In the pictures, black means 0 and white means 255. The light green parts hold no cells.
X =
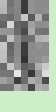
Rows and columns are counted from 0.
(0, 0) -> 187
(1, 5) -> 139
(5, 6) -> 182
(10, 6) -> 220
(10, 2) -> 228
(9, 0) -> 107
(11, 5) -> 159
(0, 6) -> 138
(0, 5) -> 139
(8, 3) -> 51
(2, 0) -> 115
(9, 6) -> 202
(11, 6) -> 76
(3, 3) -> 91
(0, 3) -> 59
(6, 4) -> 138
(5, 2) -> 141
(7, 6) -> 141
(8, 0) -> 191
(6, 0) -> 199
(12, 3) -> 152
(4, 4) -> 170
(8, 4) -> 139
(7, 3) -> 60
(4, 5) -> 118
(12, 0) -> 116
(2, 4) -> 90
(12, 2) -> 178

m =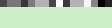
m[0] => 71
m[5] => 177
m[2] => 119
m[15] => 35
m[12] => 245

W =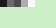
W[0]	26
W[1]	106
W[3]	174

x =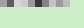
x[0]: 161
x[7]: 195
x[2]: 215
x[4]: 154

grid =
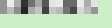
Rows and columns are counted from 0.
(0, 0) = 148
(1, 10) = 74
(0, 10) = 106
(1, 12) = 190
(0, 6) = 86
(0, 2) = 172
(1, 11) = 214
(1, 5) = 195

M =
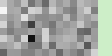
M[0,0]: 205
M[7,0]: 101
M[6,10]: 157
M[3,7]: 119
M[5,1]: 176
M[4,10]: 172
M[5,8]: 169
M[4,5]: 148
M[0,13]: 162
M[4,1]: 126
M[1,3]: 124
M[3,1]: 139
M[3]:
[212, 139, 165, 134, 63, 161, 140, 119, 162, 150, 163, 197, 155, 139]
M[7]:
[101, 154, 153, 131, 130, 153, 137, 161, 107, 155, 138, 116, 157, 210]
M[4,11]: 109
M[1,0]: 245
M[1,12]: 205
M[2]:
[181, 155, 166, 223, 160, 140, 139, 148, 142, 185, 135, 174, 158, 178]
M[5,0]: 207
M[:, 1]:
[168, 168, 155, 139, 126, 176, 167, 154]
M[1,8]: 168
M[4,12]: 101
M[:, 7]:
[182, 204, 148, 119, 130, 158, 108, 161]
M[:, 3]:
[191, 124, 223, 134, 146, 210, 155, 131]
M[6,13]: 168
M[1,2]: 172
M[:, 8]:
[154, 168, 142, 162, 152, 169, 173, 107]
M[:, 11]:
[185, 177, 174, 197, 109, 130, 179, 116]
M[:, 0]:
[205, 245, 181, 212, 156, 207, 159, 101]
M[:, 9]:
[171, 138, 185, 150, 164, 182, 171, 155]

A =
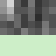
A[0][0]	155
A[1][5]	59
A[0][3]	57
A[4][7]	101
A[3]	[86, 74, 105, 62, 78, 64, 118, 81]
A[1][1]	180
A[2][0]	114
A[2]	[114, 140, 103, 63, 100, 45, 86, 81]
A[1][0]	144
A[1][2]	84
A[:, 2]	[90, 84, 103, 105, 77]

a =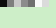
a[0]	11
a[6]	219

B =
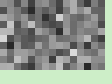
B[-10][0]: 144
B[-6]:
[184, 181, 95, 102, 74, 160, 137, 110, 47, 157, 108, 136, 124, 126, 165]
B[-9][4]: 43
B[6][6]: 115
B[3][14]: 77
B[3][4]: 189
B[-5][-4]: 151
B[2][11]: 101
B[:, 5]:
[133, 114, 112, 115, 160, 103, 159, 113, 137, 126]
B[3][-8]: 73
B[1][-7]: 64
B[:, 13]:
[125, 101, 155, 140, 126, 96, 136, 111, 141, 133]
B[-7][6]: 88
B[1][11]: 140
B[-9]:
[81, 141, 120, 88, 43, 114, 92, 116, 64, 119, 173, 140, 171, 101, 99]
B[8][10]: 96
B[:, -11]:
[64, 43, 93, 189, 74, 81, 95, 143, 84, 58]
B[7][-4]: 143
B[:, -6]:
[149, 119, 144, 145, 157, 114, 149, 95, 163, 87]
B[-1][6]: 163
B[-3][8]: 78
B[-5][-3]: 183
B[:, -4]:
[102, 140, 101, 128, 136, 151, 129, 143, 174, 160]
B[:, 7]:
[107, 116, 84, 73, 110, 155, 154, 115, 62, 144]
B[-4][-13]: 145
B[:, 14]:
[87, 99, 100, 77, 165, 63, 108, 155, 140, 117]
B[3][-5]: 108

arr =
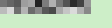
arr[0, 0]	116
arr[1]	[187, 216, 110, 180, 107, 136, 88, 74, 169, 197, 218, 176, 136]
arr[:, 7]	[177, 74]
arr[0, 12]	151
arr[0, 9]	84
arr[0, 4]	167

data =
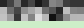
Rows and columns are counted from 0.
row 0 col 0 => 38
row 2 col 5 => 222
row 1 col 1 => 109
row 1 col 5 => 191
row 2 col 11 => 183
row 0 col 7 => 134
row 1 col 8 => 38
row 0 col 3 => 41
